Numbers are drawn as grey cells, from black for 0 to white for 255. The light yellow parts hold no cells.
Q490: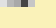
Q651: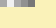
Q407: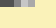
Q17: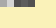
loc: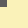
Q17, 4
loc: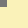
Q651, 5
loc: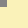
Q407, 3
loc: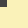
Q490, 4
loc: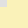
Q490, 1
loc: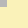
Q490, 2
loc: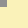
Q651, 4

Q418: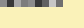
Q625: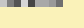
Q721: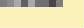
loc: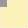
Q625, 8
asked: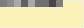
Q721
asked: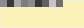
Q418
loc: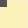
Q625, 3

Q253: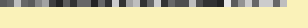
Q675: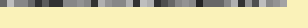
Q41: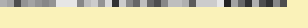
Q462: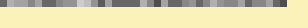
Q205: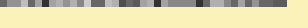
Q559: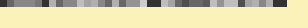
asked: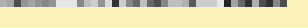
Q41
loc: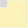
Q41, 16
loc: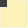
Q253, 8
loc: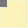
Q559, 6

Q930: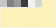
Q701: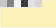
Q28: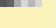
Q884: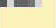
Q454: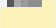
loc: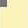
Q884, 5
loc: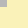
Q28, 5
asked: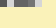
Q884
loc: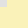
Q701, 5

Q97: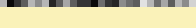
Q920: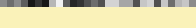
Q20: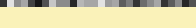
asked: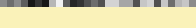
Q920
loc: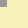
Q20, 16
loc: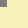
Q20, 19
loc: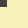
Q20, 5

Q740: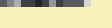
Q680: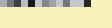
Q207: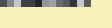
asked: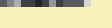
Q740
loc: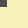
Q207, 1
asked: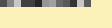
Q207
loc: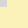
Q740, 13
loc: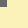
Q207, 9
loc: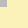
Q680, 4

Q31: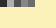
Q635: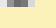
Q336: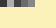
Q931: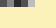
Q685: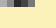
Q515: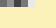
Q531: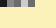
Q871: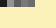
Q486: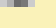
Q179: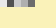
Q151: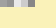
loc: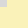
Q635, 5
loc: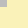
Q931, 5
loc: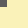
Q871, 3
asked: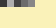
Q336
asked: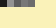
Q871
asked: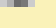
Q486
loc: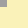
Q151, 1

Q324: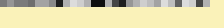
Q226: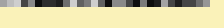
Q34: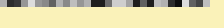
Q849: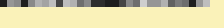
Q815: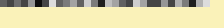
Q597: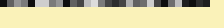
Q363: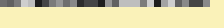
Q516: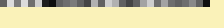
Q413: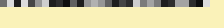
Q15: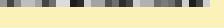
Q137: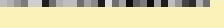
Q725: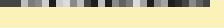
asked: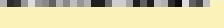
Q34
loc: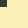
Q34, 3
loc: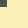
Q15, 16

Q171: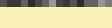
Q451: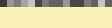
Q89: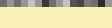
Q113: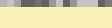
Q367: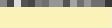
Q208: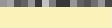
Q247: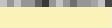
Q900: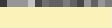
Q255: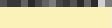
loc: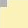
Q113, 1
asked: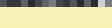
Q255
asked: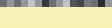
Q89
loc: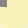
Q367, 1
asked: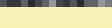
Q171

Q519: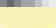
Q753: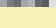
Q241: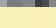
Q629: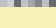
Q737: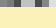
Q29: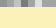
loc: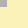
Q753, 5
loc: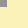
Q29, 1
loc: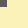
Q753, 7
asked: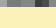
Q241
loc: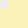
Q519, 8

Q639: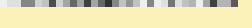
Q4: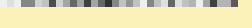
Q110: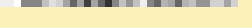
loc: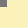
Q639, 25
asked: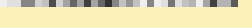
Q639
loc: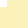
Q110, 3

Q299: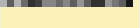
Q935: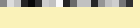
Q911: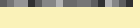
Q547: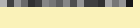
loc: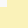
Q935, 9
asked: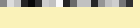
Q935
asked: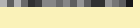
Q299
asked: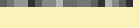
Q911
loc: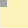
Q547, 16
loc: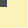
Q547, 11

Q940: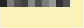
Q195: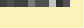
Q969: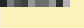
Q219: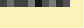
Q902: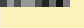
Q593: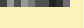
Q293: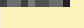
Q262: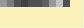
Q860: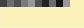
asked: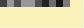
Q902
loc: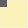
Q262, 7
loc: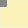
Q940, 5

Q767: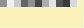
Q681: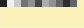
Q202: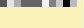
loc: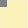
Q202, 8
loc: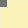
Q681, 4

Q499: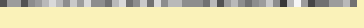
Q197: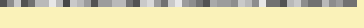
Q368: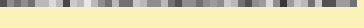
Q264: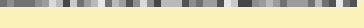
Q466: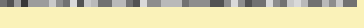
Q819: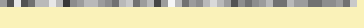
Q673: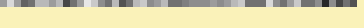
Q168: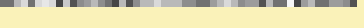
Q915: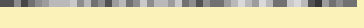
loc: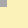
Q197, 31
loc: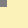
Q673, 27
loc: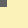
Q673, 4

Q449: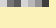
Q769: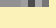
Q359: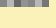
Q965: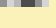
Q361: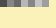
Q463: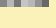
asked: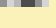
Q965
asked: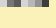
Q449
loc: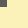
Q449, 3
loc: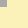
Q769, 6
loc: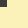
Q449, 7

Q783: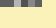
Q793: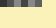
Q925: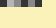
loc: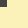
Q793, 4
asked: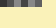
Q793

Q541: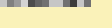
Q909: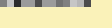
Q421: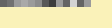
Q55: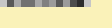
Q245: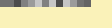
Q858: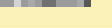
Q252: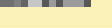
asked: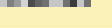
Q541
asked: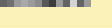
Q421
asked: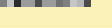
Q909
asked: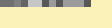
Q252
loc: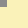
Q421, 6
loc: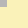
Q909, 12

